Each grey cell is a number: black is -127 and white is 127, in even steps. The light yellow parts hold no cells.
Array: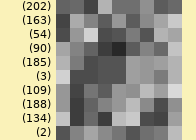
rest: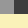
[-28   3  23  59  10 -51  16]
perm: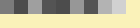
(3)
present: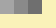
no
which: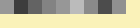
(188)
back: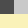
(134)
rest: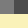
[-43 -43  31  23  31  51]

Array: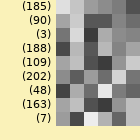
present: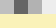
no
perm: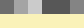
(90)

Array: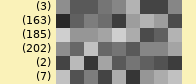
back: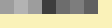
(163)
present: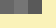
yes
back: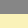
(202)
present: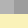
yes

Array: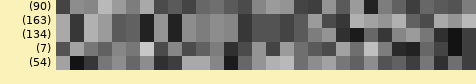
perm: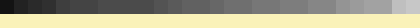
(7)
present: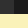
yes

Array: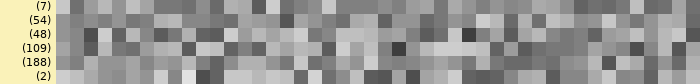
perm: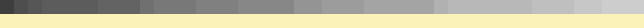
(48)
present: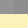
yes
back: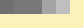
(7)
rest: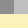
[-35 -41  36 -49  36  49  77 -28 -35 -28   7  42  49 -35   7   7  42  71
   7  13 -28  56  28  63]
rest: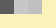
[-28   0 -28  56  36  56  49 -35  77  36  63   0 -65  20  56  77  77  71
  63 -28  28 -35 -15  -7  -7   0  36  20   7 -49   7  56 -41  36]
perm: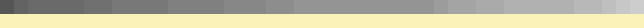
(188)
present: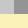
yes

